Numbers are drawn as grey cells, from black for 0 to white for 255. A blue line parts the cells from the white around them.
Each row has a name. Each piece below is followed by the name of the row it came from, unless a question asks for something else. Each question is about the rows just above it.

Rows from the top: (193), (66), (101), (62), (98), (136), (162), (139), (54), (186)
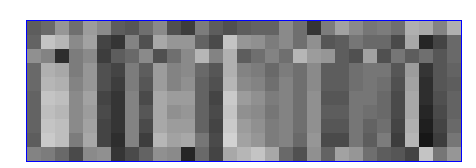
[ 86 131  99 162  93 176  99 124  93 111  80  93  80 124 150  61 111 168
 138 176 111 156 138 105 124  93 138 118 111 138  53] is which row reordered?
(193)
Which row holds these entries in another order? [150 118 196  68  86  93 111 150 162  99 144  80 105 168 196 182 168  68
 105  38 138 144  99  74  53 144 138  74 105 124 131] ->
(186)
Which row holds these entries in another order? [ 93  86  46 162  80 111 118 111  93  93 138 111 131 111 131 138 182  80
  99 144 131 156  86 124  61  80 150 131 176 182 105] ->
(98)
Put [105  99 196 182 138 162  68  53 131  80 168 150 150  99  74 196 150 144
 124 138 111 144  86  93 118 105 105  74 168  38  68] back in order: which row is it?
(66)
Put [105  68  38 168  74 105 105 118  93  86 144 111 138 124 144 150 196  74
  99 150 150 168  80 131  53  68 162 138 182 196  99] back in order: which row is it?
(66)
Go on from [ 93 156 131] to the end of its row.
[138 105  86 176 131 124 105 124 111 138  93  93 111 118 118  86 156  53
  86  99]

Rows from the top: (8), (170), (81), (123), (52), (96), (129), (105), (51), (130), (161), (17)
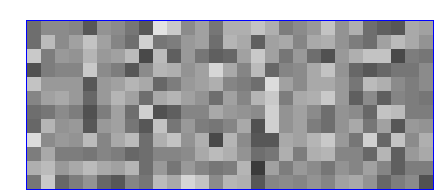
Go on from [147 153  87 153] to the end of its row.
[161 118  87 195 118 153 125 118 133 169  81 208 147 161 125 110 147 169
 118 161  87 153 147]
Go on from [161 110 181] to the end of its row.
[169  95 161 169 133 169 175 147 125 110 161 187 169 147]
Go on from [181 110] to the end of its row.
[153 118 153 133 118 125 181  59 161 125 153 139 118 147 133 161 133  95
 125 125]
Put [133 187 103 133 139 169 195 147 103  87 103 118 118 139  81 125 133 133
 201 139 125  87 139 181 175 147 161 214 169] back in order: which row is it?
(123)

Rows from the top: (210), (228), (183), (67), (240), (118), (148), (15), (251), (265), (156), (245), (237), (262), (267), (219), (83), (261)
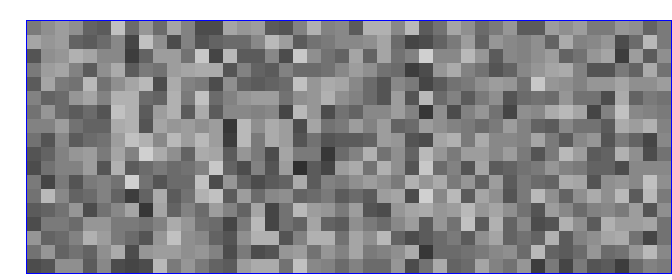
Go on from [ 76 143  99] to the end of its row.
[ 91  99 107 193 150 171 165 136 107  84 136 122  69  91 114 122 143 157
 150 114 200 150 143 130 150 150 165 143 143 157]
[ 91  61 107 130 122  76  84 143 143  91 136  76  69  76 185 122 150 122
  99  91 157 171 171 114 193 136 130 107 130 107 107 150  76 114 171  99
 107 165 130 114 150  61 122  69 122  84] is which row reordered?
(261)
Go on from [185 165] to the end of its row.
[ 69 130 193 136 130 122]
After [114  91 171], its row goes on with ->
[157 177 130]
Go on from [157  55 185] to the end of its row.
[143 171 157  76 165 114 122 157 130 157  99 107 157 143 130 122 107 122
 157 130  99  91 136 114 114  91 171 157 177 130]
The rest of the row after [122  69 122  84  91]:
[ 61 107 130 122]
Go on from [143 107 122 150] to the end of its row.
[ 91  91 157 143 157 122 122 150 143  99 122]

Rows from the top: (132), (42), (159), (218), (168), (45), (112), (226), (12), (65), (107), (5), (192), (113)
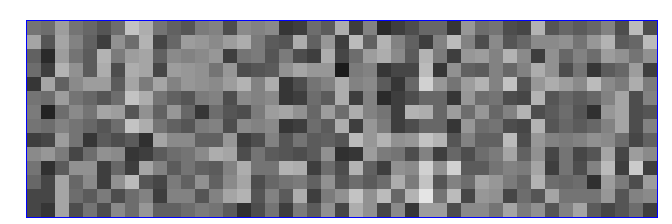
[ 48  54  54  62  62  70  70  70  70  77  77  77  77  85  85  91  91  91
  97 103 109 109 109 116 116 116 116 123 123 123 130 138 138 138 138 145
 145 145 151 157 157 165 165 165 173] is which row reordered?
(65)
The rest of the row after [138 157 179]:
[130 173  54  77 116 130 173 130 138  91  54 103 209 151 116 157 179 130
 195  85 151 173 157 138 187 138 123 173 123]
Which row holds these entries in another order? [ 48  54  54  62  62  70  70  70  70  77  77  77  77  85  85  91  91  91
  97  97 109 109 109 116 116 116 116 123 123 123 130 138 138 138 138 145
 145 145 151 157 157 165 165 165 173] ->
(113)
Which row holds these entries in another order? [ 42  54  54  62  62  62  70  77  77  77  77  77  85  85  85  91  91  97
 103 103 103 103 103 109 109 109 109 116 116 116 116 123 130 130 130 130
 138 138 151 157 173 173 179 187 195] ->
(132)
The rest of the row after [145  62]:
[103  62 165 130  91 116  97  91 130 173 116 116 179 173  62 109  77 179
  97  62 145 138 209 145 209  91  91 116 130 123 165  62 116  77 130 187
  62 203  62]
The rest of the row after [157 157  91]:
[165 123 165 130 151 145 138 157 179 130 173  54  77 116 130 173 130 138
  91  54 103 209 151 116 157 179 130 195  85 151 173 157 138 187 138 123
 173 123]

